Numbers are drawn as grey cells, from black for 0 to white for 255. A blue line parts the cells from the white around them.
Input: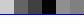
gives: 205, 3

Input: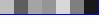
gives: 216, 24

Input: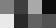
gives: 233, 12

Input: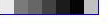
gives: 234, 5

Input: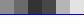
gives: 227, 51

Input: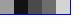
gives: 212, 18

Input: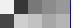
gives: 240, 55
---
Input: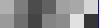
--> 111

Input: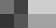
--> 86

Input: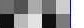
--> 185

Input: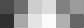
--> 169

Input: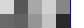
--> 99

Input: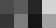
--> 125

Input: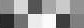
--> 113

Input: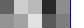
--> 163

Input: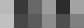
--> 71

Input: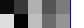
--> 3
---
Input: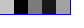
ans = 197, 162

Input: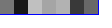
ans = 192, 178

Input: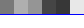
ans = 232, 175

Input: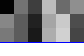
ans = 209, 202

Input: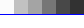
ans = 251, 193

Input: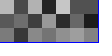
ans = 198, 185

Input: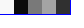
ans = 248, 164

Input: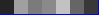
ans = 194, 160
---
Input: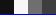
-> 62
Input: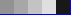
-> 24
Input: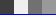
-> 153
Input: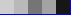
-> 22
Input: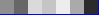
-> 43
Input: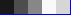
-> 214
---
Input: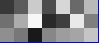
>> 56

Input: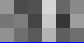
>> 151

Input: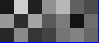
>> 25

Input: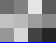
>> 108

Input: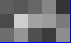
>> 94

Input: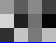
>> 153

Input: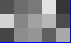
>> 82

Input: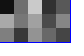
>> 17
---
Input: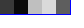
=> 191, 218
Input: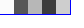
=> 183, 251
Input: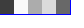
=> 172, 249
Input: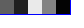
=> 234, 234
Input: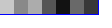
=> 85, 200
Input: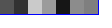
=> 155, 202
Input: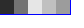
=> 230, 230
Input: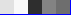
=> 46, 249
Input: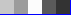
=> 252, 252
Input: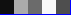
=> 107, 248
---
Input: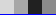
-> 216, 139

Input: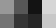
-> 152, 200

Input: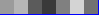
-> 155, 114

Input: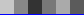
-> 199, 91

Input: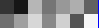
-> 52, 246

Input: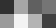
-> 48, 64

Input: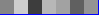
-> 133, 148

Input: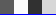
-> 91, 215
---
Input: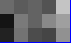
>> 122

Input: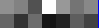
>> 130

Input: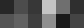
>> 76

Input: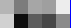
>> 124

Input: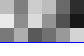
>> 141

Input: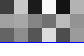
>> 167

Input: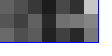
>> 64

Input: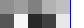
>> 157

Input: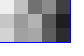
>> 155

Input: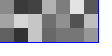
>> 213
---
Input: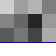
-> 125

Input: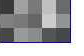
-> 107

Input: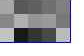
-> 127

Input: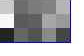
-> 180

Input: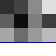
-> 223

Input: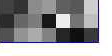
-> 206

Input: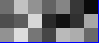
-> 10

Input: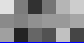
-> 205

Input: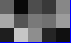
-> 135
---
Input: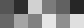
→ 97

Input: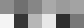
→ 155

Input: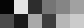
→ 133

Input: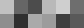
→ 207

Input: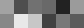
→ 34

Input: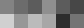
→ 92
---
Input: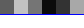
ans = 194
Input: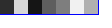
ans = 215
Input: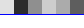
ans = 44
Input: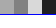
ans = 129
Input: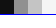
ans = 144
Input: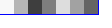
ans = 182
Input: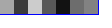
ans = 59
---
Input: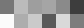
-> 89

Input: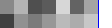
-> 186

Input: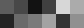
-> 163

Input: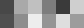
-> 148

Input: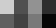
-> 66

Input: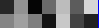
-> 200

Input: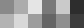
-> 101

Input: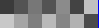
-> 133

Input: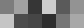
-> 46
